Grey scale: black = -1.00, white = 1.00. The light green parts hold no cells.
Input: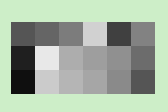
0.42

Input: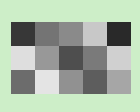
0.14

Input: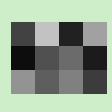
0.00

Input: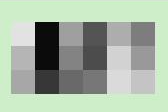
-0.18

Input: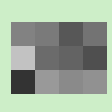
0.08

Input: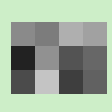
-0.51

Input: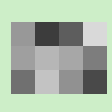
0.14

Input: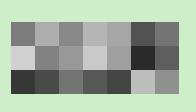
-0.09
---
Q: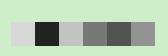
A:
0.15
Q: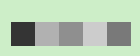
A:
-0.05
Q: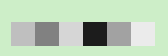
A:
0.84
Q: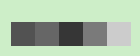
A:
0.60
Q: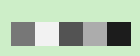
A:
-0.78
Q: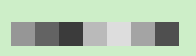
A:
-0.38
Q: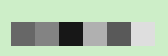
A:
0.74
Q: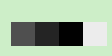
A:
0.85
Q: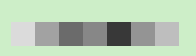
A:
0.49
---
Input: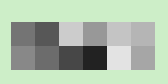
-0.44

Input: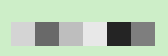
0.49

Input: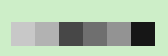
-0.44

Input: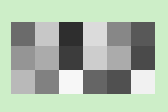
0.94

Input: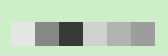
-0.56

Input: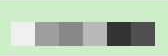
0.07
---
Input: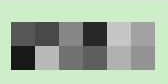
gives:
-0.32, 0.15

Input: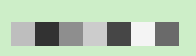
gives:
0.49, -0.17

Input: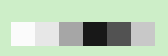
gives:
0.97, 0.57

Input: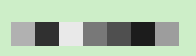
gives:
0.39, 0.23

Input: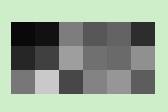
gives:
-0.93, -0.27

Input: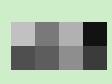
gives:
0.51, -0.54

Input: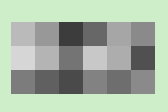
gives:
0.46, 0.08

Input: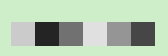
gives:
0.59, -0.45

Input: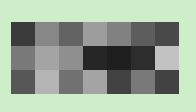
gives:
-0.54, -0.48

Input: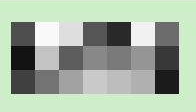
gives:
-0.39, -0.79
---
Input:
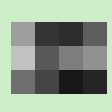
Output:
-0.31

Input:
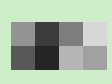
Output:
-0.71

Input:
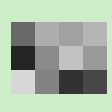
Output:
0.08

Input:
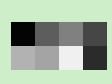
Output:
0.29

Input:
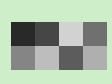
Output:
0.48

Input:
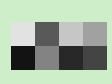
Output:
0.03
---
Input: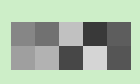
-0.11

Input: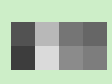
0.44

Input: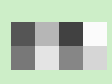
0.43

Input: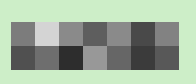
0.66

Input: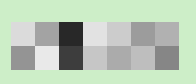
0.28

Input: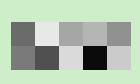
0.82

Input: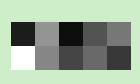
0.16

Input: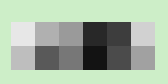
0.38

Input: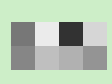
0.84

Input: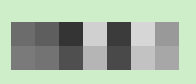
-0.26
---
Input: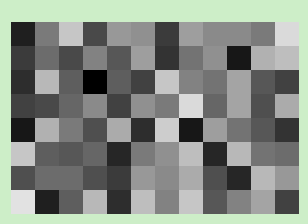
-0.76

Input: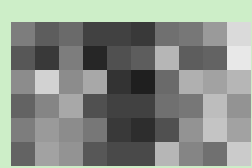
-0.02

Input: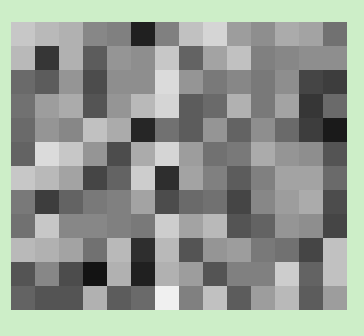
0.56

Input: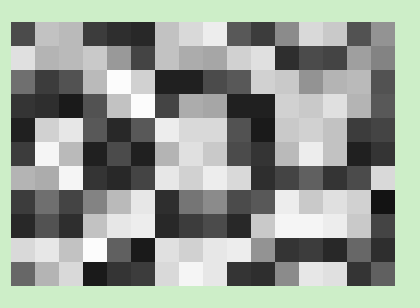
-0.41

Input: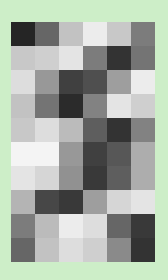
-0.71
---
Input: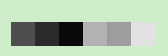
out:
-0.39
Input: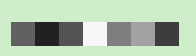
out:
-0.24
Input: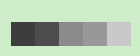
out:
-0.52
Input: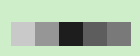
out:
0.58
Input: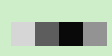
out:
0.68
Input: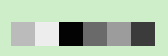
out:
0.47
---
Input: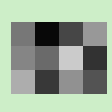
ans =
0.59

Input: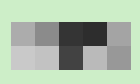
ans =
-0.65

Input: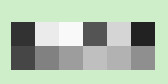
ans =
0.67

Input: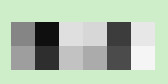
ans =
-0.53

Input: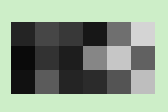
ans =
0.55

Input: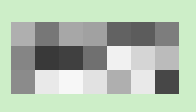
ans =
0.67
